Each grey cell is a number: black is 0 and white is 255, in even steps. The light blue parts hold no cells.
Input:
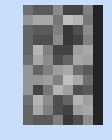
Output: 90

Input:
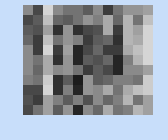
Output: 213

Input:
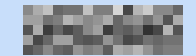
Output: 193

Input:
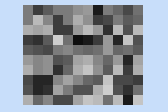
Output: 91

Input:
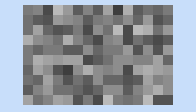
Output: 74
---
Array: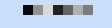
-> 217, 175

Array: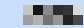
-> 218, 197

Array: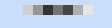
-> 229, 207

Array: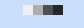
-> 239, 173

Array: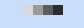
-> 217, 155

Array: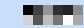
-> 252, 210
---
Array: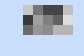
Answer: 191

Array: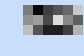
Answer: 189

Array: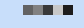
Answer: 98

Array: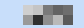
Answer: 185

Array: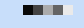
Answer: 100

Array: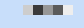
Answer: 151

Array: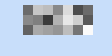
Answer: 219
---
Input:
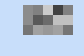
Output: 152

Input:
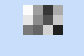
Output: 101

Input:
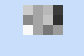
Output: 165

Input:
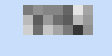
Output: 122

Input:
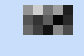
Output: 18

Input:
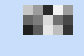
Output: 230

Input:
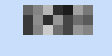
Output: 69

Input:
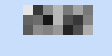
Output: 34

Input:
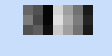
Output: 159
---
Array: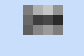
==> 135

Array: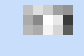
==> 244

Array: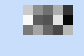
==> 102

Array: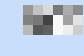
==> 248

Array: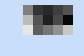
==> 118

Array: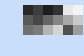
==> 211
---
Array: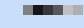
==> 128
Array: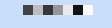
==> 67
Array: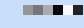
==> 150
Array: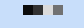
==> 11
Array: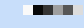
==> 249
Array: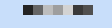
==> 35
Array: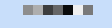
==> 141
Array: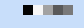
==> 3
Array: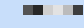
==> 83
